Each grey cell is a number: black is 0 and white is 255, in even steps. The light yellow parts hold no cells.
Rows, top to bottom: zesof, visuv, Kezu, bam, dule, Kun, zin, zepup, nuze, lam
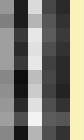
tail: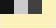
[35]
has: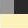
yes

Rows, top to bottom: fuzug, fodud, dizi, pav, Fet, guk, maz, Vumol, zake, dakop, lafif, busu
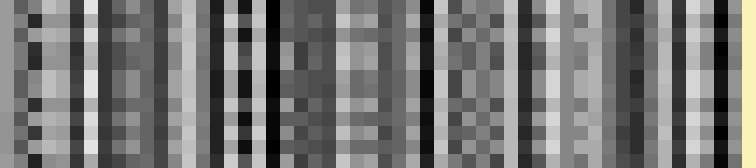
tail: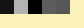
[ 78  70 155 107 114  86 100 140   7 197  70 147 114 134 190  46 140 213
 134 170 178 121  70  46 121 184  54 213 170  20 147]
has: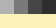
yes

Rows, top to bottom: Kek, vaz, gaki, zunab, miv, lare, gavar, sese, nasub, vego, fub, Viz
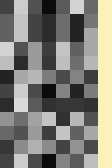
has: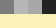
no
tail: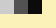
[ 90 211 104]
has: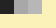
yes
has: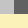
yes
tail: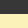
[49]
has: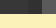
no

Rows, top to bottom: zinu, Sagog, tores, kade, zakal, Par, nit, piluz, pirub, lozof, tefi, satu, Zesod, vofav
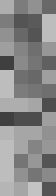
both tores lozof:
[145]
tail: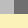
[104 159]
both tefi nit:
[189]

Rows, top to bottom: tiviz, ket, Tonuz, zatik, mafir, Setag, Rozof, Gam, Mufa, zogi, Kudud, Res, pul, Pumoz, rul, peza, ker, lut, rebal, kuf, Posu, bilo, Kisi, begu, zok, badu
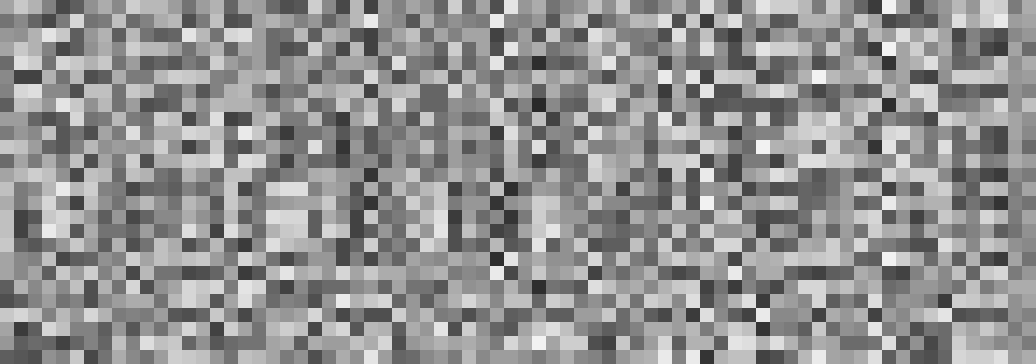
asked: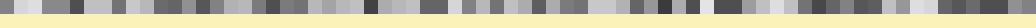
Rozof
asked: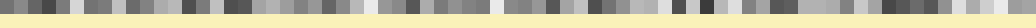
ket
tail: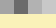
[206  94 214 192  66  94 151 107 200 151 228  79 192 145  66  79 164 200
 228 164 115 157 115 101 115 137 101 200 107 206 145 145 164  66 164 145
  87 157 101 157 115 206 172 178 107 172 145 115 130 157  94 115 145]
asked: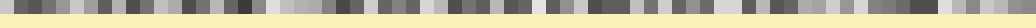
lut

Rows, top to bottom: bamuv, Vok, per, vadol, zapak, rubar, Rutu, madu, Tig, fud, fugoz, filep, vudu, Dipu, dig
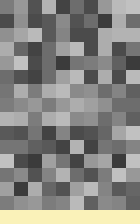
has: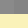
yes
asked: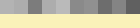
Tig
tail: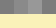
[152 173 160 144 109 109]
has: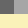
yes
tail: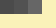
[166 193]
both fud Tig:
[132]
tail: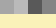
[ 75  75 173 179 179]

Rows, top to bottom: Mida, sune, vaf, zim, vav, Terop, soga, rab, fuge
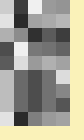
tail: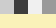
[148]
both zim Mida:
[240]
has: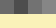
yes
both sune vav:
[162]
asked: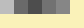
soga
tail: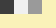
[148]

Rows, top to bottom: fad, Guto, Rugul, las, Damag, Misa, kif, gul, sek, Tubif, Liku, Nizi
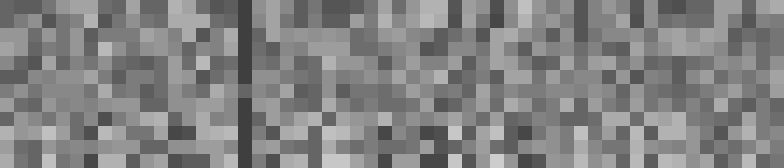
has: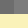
yes
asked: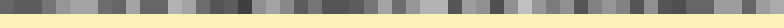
fad
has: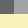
yes
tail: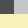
[ 93 163 192  93  71 117 144 124 192 117 157 101 185  93 178 178 150 124
  85 150 178 124 136]

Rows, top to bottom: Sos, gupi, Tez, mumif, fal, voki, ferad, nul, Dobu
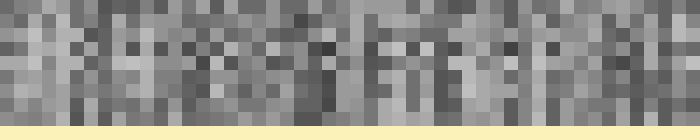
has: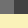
yes
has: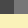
no
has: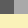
yes
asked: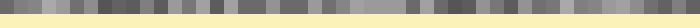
Sos
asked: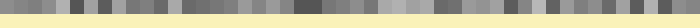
Dobu
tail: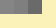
[106 161 161 147 133 154 127 154 161 141 141 169 106  92 133 154 119 184
 169]

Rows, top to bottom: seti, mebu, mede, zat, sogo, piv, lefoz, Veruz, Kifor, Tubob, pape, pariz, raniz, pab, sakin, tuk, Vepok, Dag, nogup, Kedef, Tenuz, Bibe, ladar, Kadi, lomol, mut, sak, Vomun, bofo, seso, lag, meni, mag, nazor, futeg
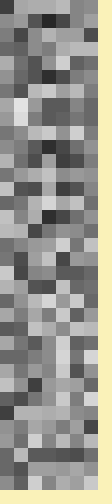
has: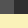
yes
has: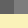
no
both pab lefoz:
[83]
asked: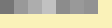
raniz
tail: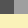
[159 153 167 146]
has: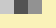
yes
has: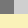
no

